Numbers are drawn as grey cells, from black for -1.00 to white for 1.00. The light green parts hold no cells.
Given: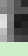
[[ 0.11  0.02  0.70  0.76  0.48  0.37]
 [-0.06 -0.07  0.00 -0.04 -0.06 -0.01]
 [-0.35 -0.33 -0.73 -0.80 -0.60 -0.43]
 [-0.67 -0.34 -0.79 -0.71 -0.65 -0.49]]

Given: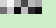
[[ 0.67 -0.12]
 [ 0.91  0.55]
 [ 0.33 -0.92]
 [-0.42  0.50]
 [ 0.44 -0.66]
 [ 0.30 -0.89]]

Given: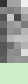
[[-0.61  0.06 -0.35 -0.15 -0.34 -0.16 -0.32 -0.30 -0.25]
 [ 0.27 -0.01  0.57  0.18  0.15  0.41 -0.13  0.11  0.14]
 [ 0.28  0.08 -0.43  0.27  0.09  0.52  0.19  0.09  0.19]
 [ 0.87  0.46  0.22 -0.03  0.41  0.51  0.39  0.73  0.16]]

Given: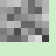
[[ 0.38  0.20  0.28  0.33 -0.05  0.07]
 [ 0.50  0.15 -0.25  0.48  0.16 -0.18]
 [ 0.56 -0.17  0.04  0.41 -0.40 -0.19]
 [ 0.26  0.25  0.10 -0.19  0.28  0.00]
 [-0.14 -0.12  0.22 -0.19  0.03  0.51]
 [ 0.24 -0.24  0.34  0.18 -0.37  0.72]
 [ 0.40  0.42  0.60  0.26  0.05 -0.53]]

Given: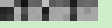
[[ 0.33 -0.73 -0.65]
 [ 0.34 -0.67 -0.54]
 [-0.40  0.39  0.32]
 [-0.86 -0.34 -0.50]
 [-0.21  0.28  0.31]
 [-0.23  0.31  0.27]
 [ 0.50 -0.80 -0.57]
 [-0.29  0.29  0.30]
 [-0.21  0.31  0.32]
 [-0.30  0.33  0.18]
 [-0.78 -0.44 -0.61]
 [-0.21  0.29  0.31]
 [-0.16  0.14  0.29]
 [-0.21  0.30  0.30]]

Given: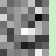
[[ 0.34 -0.20  0.68 -0.13 -0.01  0.47  0.11 -0.45]
 [-0.18  0.07 -0.11  0.35 -0.48 -0.43  0.18  0.06]
 [-0.02  0.22  0.21  0.18  0.19 -0.03 -0.22 -0.02]
 [ 0.14  0.36 -0.15 -0.04  0.98 -0.03 -0.79  0.10]
 [ 0.53 -0.17 -0.02 -0.54  0.82  0.21 -0.63 -0.19]
 [-0.44  0.73 -0.92  0.39  0.46 -0.55 -0.38  0.87]
 [-0.11  0.20 -0.41  0.13  0.11 -0.54 -0.24  0.24]]

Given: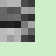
[[ 0.34 -0.20 -0.21 -0.76  0.46  0.45]
 [ 0.43 -0.35 -0.18 -0.73  0.54  0.23]
 [ 0.43 -0.31 -0.14 -0.78  0.43  0.40]
 [-0.40  0.28 -0.50 -0.04  0.15 -0.48]
 [-0.53  0.24 -0.65  0.30 -0.23 -0.61]]

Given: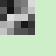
[[-0.63 -0.27 -0.59  0.36  0.53]
 [-0.79 -0.86  0.73  0.44  0.14]
 [-0.12 -0.25  0.58 -0.26 -0.36]
 [-0.02  0.11  0.60 -0.81 -0.36]
 [ 0.70  0.53 -0.31 -0.60 -0.49]]

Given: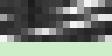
[[-0.53 -0.65  0.26 -0.64 -0.63  0.91]
 [-0.57 -0.64 -0.27 -0.65 -0.56  0.46]
 [-0.52 -0.58 -0.53 -0.54 -0.55 -0.18]
 [-0.60 -0.56 -0.63 -0.57 -0.37 -0.52]
 [-0.78 -0.72 -0.75 -0.71 -0.05 -0.63]
 [-0.62 -0.70 -0.61 -0.66  0.53 -0.55]
 [-0.57 -0.56 -0.62 -0.60  0.78 -0.70]
 [-0.54 -0.38 -0.59 -0.51  0.36 -0.62]
 [-0.52  0.00 -0.52 -0.31 -0.15 -0.55]
 [-0.65  0.58 -0.64  0.19 -0.48 -0.60]
 [-0.17  0.93 -0.58  0.91 -0.55 -0.70]
 [ 0.38  0.35 -0.46  0.78 -0.63 -0.60]
 [ 0.91 -0.13 -0.20  0.26 -0.70 -0.66]
 [ 0.75 -0.54  0.31 -0.41 -0.66 -0.43]
 [ 0.29 -0.62  0.81 -0.53 -0.63  0.04]
 [-0.31 -0.67  0.78 -0.67 -0.74  0.70]]
